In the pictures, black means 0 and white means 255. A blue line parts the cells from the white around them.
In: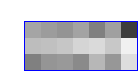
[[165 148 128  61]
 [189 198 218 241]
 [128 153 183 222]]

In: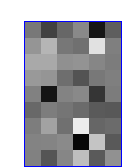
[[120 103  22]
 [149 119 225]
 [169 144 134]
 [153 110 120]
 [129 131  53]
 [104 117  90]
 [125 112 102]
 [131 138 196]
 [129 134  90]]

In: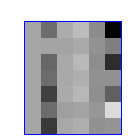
[[166 172 140]
 [166 163 146]
 [166 168 141]
 [166 168 145]
 [166 171 143]
 [166 159 151]
 [166 168 145]]

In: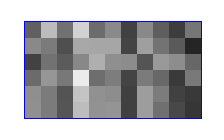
[[ 96 113 108  65  94 118]
 [137  79 166  68 115  37]
 [ 66  91 175 140 153 103]
 [107 120 110  68 104 121]
 [143  84 145  64 124  57]
 [144  85 146  64 112  54]]

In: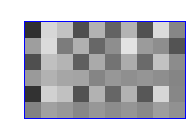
[[ 48 194 178 179 219]
 [158 124 103 227 142]
 [ 79 180 170 172 194]
 [154 166 133 143 142]
 [ 50 193 178 178 214]
 [130 152 151 149 158]]

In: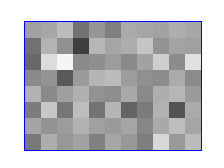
[[161 188 150 170 162 167]
 [113 144 182 173 147 160]
 [104 245 143 138 206 224]
 [138  89 181 156 140 139]
 [178 159 146 169 174 155]
 [124 119 115 100 177 171]
 [164 156 160 165 169 165]
 [120 151 128 152 215 187]]
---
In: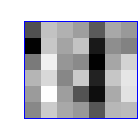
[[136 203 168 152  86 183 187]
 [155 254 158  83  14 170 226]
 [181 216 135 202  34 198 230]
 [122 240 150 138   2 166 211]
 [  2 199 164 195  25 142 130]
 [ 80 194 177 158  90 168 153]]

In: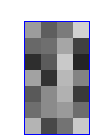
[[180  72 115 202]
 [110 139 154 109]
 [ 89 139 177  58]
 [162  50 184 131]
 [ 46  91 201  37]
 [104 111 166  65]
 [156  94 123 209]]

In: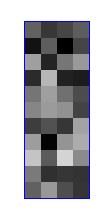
[[ 97 152  78  53]
 [122  48  54  51]
 [196  91 212 139]
 [157   4 148 172]
 [ 61  82  54 163]
 [134 155 145  67]
 [117 159 112  76]
 [ 43 182  33  28]
 [159  36 118 153]
 [ 18  94   0  69]
 [ 97  55  70  93]]

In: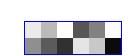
[[143  91  49 229 200  11]
 [235 186 254  86 129 251]]

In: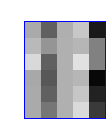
[[170 118 176 218  58]
 [170  96 176 198  34]
 [168  87 176 182   8]
 [217  96 176 225 129]
 [185 149 176 182 129]
 [170  96 175 199  25]]

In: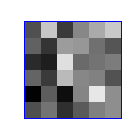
[[ 79 115  47  90 128 142]
 [  2  93  14 133 231 142]
 [100  58 186 135 129  82]
 [ 42  30 223 106 115 124]
 [ 97  52 156 151 112  85]
 [ 80 198  58 135 170 201]]

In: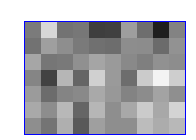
[[142 116 175  89 159 142 142 188 172 184]
 [169 141 184 101 182 142 168 203 168 212]
 [155 108 132 137 169 152 131 140 163 143]
 [133  66 182 101 208 154 109 203 243 206]
 [166 118 121 144 165 154 137 127 145 141]
 [114 159 142 122 112 109 141 140 107 146]
 [123 215 115 119  62  64 158 110  30 131]]
